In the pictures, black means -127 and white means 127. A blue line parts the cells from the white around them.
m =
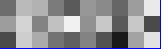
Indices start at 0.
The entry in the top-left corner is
-18
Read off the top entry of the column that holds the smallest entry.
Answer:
-25
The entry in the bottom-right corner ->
98
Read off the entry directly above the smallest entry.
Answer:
-37
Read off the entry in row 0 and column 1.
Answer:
58
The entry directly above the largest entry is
-37
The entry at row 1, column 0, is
29
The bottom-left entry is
-53
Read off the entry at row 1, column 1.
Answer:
84

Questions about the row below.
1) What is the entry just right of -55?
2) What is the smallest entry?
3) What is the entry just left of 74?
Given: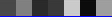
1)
0
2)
-115
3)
-70

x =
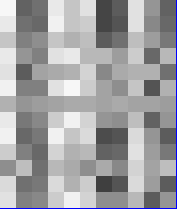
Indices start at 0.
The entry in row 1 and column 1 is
-15
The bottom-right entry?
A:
21
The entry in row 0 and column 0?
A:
119
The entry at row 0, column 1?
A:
-29
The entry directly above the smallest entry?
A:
42
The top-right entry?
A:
-29
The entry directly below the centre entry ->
83
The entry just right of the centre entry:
35
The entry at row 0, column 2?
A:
-15
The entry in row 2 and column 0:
69
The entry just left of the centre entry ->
42
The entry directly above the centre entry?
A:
76

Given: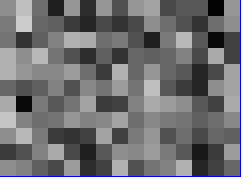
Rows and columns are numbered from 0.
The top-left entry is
14
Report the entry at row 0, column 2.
-17
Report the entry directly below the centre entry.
-62
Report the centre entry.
28
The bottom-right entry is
-24
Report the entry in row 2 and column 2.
-31
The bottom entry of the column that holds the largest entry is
2
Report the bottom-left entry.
14
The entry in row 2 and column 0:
-11
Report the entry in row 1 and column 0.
-5
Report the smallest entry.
-124
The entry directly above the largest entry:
63
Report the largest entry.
76
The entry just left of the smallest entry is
-39
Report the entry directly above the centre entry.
49
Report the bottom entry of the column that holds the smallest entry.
-62
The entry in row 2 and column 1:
-76
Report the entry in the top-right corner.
22
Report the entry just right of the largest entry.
-24

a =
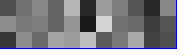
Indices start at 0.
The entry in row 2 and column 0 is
-73
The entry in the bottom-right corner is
-48
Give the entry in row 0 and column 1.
-14
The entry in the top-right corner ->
7
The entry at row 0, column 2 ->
7
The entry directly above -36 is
84
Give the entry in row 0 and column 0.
-48
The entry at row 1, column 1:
-7
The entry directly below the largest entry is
-36
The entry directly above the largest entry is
29
